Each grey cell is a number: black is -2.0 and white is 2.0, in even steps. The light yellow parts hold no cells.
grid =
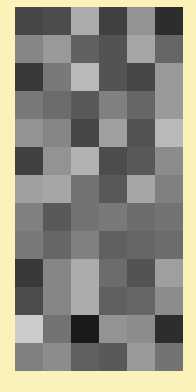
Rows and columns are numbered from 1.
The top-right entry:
-1.3
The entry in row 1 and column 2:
-0.8
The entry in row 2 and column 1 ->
0.1
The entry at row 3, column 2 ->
-0.1
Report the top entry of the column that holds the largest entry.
-0.9
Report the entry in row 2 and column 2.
0.4
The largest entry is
1.2
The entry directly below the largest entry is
0.0
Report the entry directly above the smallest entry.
0.7
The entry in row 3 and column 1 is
-1.1
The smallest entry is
-1.6
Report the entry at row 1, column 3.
0.7
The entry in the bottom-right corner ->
-0.2
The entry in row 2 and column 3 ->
-0.5
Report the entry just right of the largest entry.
-0.2
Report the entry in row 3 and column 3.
0.9

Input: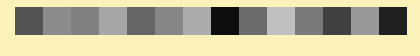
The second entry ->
0.2
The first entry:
-0.7
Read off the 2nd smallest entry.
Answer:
-1.5
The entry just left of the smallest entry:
0.7

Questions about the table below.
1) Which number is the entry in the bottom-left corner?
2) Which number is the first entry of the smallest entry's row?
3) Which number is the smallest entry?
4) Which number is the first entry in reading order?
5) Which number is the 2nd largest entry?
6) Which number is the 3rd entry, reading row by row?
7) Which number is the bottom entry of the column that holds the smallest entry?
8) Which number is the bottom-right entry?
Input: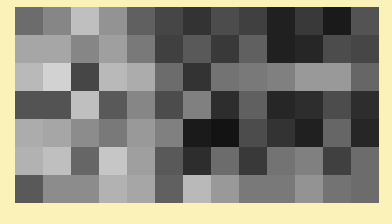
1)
-0.6
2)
0.7
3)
-1.7
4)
-0.3
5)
1.1
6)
1.0
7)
0.4
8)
-0.3

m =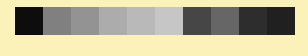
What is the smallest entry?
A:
-1.8
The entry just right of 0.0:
0.3
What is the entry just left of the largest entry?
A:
0.9

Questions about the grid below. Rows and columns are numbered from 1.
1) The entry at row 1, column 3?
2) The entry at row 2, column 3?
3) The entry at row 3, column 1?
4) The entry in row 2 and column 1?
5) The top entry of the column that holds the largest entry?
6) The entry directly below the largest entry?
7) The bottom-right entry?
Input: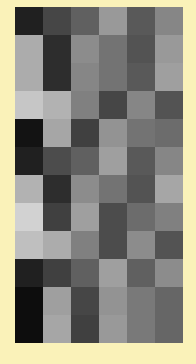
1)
-0.5
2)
0.2
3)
0.7
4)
0.7
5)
-1.5
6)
1.0
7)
-0.4

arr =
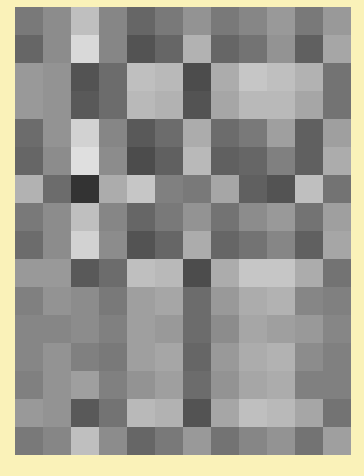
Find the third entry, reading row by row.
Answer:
1.0
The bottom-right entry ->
0.5
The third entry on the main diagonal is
-0.7
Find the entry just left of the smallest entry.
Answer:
-0.3
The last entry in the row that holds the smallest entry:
-0.2
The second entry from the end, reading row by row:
-0.2
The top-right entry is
0.4
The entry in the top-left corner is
-0.1
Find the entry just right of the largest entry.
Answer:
0.2
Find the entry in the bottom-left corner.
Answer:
-0.1
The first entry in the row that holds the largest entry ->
-0.4
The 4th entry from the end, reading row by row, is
0.1
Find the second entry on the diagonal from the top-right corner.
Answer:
-0.5
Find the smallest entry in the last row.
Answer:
-0.4
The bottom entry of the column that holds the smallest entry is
1.0
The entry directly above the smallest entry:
1.5
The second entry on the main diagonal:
0.2
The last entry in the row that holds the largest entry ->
0.7
